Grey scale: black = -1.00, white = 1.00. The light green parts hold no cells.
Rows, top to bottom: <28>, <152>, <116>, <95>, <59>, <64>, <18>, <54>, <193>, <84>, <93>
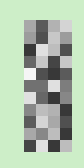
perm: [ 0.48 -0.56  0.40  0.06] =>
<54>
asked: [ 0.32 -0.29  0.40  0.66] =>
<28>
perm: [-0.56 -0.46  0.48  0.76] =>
<93>
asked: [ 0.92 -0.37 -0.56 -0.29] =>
<59>

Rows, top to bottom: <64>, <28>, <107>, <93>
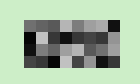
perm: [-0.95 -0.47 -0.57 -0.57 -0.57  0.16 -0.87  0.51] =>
<28>
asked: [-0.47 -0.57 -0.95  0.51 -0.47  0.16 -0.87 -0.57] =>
<93>
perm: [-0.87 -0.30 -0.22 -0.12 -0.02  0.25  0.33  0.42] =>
<64>

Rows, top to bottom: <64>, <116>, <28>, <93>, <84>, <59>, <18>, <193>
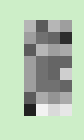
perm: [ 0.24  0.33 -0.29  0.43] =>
<28>
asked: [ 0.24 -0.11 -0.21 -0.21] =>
<93>

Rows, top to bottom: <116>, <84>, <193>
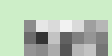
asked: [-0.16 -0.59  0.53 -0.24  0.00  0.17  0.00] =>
<84>
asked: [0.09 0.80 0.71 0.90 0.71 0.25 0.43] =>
<116>

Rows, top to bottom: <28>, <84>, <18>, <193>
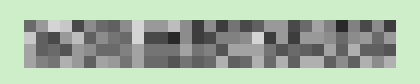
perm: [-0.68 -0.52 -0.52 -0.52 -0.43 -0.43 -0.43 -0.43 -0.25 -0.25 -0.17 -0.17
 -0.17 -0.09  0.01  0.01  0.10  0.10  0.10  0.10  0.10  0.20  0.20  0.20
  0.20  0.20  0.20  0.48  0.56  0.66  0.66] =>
<84>
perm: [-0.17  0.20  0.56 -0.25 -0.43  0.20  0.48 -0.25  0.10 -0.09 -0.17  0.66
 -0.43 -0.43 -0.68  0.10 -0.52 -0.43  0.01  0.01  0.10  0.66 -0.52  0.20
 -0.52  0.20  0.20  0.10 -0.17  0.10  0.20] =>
<84>

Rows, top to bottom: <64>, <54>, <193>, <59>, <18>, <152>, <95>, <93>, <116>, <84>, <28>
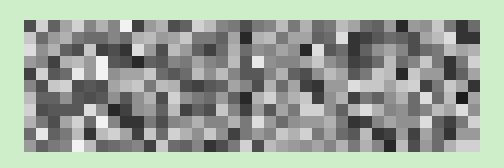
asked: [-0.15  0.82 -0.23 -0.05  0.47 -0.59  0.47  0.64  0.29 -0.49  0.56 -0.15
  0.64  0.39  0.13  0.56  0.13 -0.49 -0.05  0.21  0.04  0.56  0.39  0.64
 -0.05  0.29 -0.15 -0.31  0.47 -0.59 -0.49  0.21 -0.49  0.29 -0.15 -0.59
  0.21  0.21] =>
<84>
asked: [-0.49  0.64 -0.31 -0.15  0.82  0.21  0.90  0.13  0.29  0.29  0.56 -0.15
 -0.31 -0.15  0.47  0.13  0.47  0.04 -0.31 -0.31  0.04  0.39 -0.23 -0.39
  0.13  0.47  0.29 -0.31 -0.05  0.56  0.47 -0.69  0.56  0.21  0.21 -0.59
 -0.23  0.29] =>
<18>
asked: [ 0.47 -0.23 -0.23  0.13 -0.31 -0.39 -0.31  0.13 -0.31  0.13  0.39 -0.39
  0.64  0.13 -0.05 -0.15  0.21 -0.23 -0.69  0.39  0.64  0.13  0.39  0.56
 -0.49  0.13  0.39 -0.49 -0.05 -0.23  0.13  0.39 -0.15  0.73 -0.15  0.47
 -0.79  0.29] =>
<95>
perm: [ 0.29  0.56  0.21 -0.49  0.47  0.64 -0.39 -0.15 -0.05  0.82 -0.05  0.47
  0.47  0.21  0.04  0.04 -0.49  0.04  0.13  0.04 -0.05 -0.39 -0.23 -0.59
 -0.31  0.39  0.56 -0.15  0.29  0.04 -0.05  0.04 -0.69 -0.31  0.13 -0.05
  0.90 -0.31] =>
<59>
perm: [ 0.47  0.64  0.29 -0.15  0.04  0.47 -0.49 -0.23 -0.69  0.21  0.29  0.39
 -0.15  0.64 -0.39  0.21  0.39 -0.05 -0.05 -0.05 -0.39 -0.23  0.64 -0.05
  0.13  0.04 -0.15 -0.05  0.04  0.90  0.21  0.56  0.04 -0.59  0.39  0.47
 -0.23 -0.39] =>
<64>
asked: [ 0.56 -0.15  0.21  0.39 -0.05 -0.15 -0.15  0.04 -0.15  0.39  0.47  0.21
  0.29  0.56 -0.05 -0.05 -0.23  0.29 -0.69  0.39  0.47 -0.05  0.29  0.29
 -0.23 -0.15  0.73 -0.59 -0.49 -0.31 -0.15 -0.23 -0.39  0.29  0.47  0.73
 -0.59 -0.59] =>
<54>
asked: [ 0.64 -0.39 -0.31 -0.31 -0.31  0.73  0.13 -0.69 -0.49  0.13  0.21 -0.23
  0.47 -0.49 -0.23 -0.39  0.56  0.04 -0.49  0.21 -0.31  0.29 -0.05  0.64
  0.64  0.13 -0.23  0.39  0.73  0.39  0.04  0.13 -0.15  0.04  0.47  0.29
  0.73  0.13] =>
<93>

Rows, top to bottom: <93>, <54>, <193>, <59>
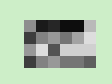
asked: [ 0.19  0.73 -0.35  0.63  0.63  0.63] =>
<193>
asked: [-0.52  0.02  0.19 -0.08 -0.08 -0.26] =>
<59>

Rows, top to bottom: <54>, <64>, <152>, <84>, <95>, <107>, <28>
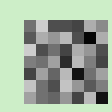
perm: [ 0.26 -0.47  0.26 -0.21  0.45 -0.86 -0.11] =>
<95>
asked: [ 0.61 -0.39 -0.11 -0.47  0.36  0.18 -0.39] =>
<152>
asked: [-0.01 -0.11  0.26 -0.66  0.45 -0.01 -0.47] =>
<84>
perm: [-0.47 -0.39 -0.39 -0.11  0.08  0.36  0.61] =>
<54>
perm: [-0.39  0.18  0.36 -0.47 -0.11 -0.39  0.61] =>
<152>

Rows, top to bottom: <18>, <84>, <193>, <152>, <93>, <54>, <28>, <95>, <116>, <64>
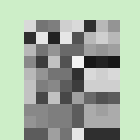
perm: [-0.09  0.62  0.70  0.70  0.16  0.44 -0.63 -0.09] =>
<93>
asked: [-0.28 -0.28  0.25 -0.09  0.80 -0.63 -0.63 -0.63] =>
<64>
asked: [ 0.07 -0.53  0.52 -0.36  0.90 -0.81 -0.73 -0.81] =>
<152>
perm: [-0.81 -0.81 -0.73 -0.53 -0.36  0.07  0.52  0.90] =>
<152>

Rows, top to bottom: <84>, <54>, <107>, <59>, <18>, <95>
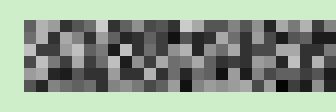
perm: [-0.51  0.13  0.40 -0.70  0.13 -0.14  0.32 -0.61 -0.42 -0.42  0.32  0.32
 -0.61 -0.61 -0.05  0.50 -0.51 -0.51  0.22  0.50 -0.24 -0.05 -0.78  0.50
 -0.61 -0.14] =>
<107>
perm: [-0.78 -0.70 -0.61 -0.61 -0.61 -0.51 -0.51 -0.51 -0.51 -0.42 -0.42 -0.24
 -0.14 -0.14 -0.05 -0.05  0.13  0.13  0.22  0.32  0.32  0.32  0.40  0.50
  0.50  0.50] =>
<59>
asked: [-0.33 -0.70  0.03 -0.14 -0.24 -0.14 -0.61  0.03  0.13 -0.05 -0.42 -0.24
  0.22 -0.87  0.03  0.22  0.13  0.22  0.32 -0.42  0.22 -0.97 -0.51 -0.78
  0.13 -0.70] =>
<95>
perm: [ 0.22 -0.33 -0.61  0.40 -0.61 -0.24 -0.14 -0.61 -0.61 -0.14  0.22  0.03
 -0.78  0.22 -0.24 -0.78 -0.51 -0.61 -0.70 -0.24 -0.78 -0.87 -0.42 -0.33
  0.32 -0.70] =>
<18>
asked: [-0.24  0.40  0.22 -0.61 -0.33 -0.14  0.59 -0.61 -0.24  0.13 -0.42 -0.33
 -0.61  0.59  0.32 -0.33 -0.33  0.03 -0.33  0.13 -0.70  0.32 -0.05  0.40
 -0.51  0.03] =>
<84>
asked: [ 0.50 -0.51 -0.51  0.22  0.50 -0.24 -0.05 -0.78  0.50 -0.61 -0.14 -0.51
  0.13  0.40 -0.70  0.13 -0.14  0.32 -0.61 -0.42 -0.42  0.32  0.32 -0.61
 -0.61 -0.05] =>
<107>
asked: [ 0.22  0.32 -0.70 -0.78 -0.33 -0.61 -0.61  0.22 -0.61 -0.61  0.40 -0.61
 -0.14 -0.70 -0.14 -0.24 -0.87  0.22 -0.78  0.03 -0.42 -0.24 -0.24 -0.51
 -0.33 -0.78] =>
<18>

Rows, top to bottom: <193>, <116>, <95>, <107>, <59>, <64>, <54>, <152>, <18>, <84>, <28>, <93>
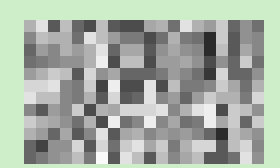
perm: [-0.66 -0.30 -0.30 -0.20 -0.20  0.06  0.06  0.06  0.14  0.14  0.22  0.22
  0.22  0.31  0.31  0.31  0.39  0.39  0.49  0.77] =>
<84>
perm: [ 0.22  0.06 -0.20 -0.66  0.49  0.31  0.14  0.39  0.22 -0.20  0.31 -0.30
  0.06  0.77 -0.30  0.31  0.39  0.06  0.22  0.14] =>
<84>
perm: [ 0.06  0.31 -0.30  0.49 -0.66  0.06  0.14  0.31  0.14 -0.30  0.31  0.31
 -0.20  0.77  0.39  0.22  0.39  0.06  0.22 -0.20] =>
<95>
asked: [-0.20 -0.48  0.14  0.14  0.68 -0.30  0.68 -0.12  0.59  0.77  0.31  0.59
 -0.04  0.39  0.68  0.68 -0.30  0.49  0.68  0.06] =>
<28>

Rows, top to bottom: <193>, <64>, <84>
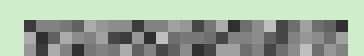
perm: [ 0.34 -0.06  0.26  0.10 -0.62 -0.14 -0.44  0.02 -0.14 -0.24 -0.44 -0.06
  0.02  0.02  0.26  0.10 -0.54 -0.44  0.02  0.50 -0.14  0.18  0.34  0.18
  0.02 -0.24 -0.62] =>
<84>
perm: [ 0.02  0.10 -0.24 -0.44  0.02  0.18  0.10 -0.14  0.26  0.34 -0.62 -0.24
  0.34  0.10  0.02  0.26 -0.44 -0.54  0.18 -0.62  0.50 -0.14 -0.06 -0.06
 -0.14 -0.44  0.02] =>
<64>
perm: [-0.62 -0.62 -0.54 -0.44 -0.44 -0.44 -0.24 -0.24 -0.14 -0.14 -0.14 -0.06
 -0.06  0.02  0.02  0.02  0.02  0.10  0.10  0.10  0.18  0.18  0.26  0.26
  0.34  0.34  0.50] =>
<64>
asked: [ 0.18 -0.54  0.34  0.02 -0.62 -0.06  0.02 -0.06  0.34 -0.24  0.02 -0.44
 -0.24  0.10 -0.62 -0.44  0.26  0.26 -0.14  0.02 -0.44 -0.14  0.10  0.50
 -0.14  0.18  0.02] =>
<84>

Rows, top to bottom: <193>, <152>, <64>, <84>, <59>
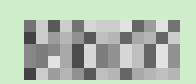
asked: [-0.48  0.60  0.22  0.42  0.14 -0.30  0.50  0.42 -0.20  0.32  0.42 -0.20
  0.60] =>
<152>
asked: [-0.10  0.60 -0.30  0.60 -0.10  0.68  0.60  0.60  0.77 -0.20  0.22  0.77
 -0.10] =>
<193>
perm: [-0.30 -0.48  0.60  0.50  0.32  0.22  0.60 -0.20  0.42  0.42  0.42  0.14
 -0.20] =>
<152>
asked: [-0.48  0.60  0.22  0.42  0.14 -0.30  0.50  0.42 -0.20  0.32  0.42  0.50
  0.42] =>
<59>

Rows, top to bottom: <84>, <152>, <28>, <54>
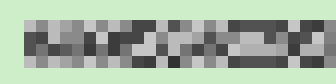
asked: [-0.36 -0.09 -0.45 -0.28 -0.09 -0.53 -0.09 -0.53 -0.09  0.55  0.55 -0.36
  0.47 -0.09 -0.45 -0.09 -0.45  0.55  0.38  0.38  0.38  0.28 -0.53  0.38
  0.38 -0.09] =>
<28>
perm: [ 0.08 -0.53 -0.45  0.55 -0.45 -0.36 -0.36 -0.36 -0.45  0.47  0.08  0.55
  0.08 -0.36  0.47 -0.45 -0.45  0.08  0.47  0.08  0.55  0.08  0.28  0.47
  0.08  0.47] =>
<84>
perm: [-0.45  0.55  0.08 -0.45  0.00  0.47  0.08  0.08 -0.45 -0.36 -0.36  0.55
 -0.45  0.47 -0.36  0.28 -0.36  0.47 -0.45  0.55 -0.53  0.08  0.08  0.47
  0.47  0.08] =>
<152>
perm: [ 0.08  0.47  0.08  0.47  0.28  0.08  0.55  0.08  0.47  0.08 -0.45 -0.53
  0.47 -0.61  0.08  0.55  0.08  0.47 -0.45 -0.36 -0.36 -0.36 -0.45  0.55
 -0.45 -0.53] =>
<54>
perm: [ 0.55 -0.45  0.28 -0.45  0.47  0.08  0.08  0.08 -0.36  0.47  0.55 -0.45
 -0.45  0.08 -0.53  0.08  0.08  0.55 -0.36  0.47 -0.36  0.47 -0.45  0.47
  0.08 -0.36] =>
<84>

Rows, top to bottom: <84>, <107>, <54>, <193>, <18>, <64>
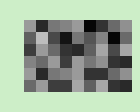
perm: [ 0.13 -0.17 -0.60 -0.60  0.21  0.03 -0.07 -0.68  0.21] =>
<18>
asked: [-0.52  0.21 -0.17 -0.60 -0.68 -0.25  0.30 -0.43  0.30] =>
<54>
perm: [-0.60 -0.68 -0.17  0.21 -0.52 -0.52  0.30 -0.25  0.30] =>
<64>

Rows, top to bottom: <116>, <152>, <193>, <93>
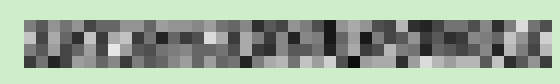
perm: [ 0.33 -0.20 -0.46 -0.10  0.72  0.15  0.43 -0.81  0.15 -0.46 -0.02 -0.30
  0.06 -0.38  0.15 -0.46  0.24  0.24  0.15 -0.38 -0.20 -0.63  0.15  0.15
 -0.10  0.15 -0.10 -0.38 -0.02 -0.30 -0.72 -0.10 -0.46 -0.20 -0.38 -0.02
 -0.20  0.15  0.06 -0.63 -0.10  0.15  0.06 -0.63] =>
<116>
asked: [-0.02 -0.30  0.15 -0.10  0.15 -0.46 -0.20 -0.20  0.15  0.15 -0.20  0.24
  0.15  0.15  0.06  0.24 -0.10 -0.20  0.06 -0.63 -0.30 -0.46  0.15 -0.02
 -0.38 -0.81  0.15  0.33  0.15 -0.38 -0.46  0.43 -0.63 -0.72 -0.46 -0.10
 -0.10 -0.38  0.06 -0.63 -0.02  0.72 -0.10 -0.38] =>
<116>

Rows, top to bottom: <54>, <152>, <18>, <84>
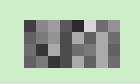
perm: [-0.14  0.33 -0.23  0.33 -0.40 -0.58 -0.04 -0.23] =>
<84>
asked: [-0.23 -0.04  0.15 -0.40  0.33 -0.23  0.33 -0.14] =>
<152>
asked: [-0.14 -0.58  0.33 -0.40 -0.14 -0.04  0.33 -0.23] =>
<18>

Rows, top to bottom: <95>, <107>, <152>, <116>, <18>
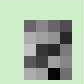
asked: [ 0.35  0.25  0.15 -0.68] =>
<107>
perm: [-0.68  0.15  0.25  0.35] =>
<107>
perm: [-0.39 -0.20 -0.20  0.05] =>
<95>
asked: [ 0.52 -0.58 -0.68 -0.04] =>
<152>

